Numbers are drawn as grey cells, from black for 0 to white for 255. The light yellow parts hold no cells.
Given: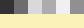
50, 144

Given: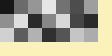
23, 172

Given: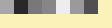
167, 80

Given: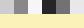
205, 232

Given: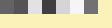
99, 113

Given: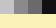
196, 17

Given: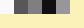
249, 151
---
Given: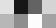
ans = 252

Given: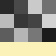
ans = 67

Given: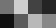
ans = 185

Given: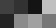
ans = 161

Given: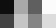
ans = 133

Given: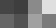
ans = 161
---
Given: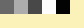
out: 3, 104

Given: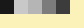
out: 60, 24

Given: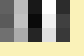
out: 44, 112

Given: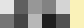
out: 212, 118

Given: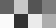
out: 124, 250

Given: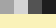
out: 30, 164

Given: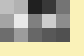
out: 116, 109
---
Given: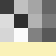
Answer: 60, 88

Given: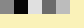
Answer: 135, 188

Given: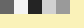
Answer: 102, 154

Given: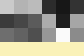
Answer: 202, 139

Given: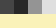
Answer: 69, 223

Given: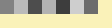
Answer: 130, 108

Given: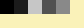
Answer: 0, 137

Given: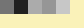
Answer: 116, 199

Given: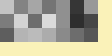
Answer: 195, 86
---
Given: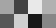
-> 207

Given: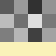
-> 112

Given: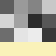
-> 162

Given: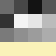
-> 244

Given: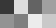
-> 127

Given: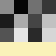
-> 171

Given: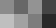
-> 162

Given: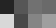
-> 72

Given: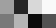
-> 181
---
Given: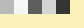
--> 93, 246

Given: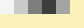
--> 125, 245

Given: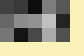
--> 146, 192

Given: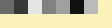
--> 129, 229

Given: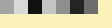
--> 195, 216

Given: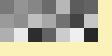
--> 167, 239

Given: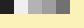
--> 179, 239
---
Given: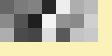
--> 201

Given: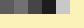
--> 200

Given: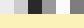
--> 125

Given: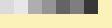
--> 55

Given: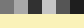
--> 30

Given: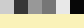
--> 7

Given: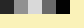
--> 2

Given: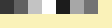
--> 115
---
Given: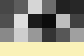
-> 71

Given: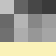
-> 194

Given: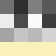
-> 113

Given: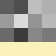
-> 94

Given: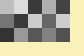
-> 190

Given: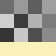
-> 110

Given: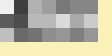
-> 239

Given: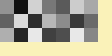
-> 147

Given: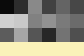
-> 10
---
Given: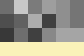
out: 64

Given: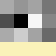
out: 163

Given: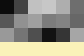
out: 79

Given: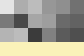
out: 59

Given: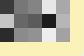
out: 146

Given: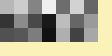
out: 125
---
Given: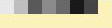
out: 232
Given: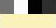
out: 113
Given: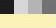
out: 29
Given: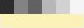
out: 45
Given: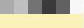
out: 171
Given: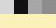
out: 215
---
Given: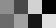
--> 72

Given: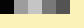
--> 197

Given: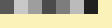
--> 125

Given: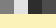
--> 226

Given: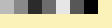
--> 230

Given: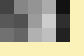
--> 148
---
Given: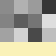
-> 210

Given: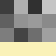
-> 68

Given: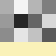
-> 229

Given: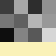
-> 132

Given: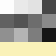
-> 180

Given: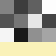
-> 25
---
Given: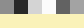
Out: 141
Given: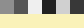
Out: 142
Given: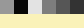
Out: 152
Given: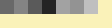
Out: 105
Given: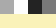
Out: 170
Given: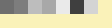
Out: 110
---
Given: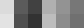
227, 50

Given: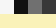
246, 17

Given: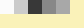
251, 56

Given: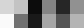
250, 12

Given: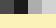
210, 27

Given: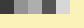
215, 58

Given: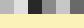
223, 40
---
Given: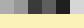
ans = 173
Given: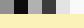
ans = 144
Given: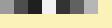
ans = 155
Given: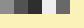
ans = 141
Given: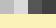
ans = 189
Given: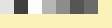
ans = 227
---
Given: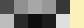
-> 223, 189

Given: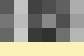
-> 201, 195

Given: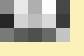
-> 253, 232

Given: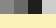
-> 205, 135

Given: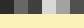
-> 216, 162

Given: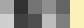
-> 207, 188

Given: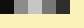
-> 198, 140

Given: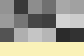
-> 211, 204

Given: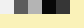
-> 241, 180
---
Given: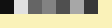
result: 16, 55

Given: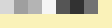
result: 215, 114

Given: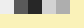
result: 238, 174

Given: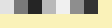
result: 226, 51

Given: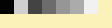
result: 3, 241

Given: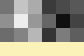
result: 116, 94

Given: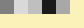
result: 127, 168

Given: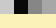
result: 202, 167
